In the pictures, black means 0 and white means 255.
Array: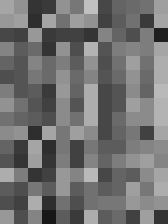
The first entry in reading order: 165
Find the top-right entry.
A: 159
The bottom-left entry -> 152
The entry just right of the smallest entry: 92
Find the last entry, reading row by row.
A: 52
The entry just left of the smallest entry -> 132
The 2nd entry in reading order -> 146
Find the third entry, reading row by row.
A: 52
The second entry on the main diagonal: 159
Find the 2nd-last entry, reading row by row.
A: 159
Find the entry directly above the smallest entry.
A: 46
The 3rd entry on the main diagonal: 152
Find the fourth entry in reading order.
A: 58
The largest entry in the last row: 173
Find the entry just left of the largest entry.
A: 119
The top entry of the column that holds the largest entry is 192
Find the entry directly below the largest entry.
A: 146
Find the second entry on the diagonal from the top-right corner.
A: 58
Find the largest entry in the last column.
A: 185
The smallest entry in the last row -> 23
